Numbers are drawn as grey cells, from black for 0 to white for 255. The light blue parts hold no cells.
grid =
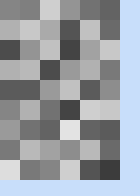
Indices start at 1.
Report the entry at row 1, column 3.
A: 207
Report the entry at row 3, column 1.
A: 76
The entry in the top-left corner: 133
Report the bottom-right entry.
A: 60
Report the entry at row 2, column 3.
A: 170
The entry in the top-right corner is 99
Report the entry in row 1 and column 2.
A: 127
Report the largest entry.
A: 227
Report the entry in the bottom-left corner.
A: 221
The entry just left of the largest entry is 99
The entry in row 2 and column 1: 177
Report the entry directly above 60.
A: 106
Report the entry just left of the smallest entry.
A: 84

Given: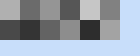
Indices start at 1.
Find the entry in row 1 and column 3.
149
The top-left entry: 176
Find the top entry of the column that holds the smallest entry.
198
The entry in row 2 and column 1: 73

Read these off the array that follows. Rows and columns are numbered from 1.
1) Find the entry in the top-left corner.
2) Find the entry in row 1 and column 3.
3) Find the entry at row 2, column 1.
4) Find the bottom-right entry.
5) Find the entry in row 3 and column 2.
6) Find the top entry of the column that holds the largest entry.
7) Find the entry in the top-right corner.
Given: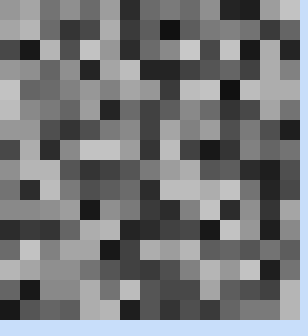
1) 151
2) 115
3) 165
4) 181
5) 24
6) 107
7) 194

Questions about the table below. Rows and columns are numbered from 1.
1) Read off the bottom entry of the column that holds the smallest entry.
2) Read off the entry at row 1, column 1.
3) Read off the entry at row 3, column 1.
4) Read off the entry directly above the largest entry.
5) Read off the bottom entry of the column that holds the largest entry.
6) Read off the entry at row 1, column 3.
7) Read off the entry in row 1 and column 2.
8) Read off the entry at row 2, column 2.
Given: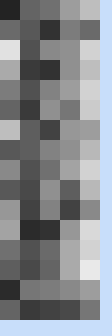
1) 100
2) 35
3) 225
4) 210
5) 118
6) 112
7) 100
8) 88

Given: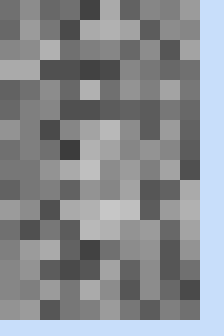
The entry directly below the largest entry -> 177
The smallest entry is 60
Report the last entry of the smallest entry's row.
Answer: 92
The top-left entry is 112
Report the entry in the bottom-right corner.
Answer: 112
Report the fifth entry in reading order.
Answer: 66
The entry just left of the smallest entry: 112
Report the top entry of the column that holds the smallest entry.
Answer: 112
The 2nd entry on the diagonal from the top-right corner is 140
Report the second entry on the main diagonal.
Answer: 155
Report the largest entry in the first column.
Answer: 170
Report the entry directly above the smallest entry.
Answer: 134
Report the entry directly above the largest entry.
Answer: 134
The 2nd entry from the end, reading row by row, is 127
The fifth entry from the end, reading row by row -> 155
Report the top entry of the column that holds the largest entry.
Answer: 170
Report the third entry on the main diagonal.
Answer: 177
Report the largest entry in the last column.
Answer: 177
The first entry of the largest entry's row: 155
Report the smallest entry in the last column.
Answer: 74
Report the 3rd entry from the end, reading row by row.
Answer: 92
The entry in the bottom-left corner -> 147
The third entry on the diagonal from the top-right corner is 140
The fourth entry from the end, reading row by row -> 119
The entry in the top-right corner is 155
